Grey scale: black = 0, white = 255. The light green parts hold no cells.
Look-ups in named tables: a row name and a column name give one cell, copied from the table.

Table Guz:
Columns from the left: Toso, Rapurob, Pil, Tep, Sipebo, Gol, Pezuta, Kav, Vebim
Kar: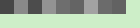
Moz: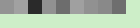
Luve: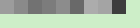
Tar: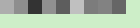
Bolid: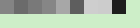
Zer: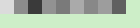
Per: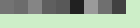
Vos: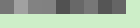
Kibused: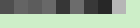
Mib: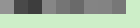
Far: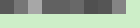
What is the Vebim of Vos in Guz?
101
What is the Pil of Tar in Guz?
51
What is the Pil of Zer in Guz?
58
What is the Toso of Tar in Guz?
173
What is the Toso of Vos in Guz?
117
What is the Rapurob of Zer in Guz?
140
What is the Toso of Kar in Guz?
71
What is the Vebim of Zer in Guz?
96
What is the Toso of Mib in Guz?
147
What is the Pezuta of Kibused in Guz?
56
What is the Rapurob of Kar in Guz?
137
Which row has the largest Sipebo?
Bolid

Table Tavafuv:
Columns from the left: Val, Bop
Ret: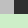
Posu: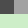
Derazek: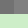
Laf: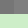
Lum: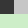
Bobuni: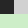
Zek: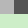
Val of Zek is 183
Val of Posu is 76
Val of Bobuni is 38
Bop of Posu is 162
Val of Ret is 191
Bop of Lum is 198
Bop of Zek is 84
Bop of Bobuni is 209
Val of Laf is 118
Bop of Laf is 127
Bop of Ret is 47
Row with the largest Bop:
Bobuni

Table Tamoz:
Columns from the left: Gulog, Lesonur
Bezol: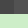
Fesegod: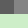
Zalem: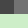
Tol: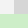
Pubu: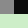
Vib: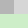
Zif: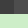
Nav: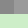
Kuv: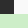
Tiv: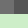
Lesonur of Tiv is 85
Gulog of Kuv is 45
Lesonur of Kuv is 249
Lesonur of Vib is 214
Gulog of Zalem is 70
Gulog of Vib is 181
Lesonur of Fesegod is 132
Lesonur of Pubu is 11
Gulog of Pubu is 138
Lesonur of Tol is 214
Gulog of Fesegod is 93
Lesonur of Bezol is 82
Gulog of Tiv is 111
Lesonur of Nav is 154
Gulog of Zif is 62
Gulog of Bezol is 71
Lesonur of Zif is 77
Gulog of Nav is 136
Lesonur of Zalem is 114
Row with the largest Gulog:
Tol

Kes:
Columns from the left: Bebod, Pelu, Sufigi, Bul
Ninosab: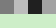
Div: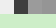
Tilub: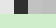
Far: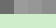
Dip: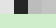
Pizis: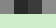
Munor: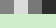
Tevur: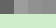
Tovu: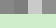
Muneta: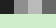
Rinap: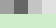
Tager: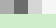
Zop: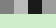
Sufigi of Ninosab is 32
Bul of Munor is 45
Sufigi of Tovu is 202
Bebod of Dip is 227
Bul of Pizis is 140
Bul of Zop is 156
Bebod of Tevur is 100
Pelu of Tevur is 157
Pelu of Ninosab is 188
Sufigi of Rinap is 196
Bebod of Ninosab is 123
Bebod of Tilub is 230
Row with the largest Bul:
Tager

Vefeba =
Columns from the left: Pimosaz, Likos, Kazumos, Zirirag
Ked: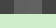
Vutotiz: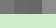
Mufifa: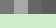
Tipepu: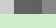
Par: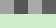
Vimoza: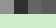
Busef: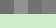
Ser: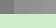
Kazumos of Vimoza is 100
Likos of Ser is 144
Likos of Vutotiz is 107
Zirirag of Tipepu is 136
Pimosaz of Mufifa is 120
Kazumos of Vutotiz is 104
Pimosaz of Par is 162
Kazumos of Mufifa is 102
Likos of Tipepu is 98
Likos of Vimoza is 48
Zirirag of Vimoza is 91
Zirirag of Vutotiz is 141
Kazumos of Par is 169
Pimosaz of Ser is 125
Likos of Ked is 96
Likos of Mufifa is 167
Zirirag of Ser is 149
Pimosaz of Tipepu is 205
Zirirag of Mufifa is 93
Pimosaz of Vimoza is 147

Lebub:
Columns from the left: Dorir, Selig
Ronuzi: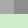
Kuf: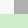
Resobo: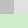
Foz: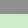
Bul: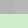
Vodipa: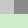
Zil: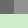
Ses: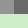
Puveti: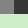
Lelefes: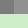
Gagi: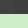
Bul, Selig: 183
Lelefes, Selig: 145
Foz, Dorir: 144
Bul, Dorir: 180
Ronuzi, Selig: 141
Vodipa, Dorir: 200
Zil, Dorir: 107
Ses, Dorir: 148
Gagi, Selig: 63
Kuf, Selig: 175
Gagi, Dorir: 66
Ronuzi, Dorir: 170
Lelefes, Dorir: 124
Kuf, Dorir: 248
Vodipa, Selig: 138
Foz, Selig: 143
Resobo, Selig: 225

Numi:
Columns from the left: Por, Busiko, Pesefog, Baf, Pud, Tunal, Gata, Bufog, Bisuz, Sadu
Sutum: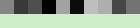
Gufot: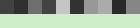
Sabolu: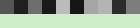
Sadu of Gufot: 134
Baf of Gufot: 67
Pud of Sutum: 162
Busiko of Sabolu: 32
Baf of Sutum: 2
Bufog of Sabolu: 180
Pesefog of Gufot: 111
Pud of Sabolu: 187
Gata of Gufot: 152

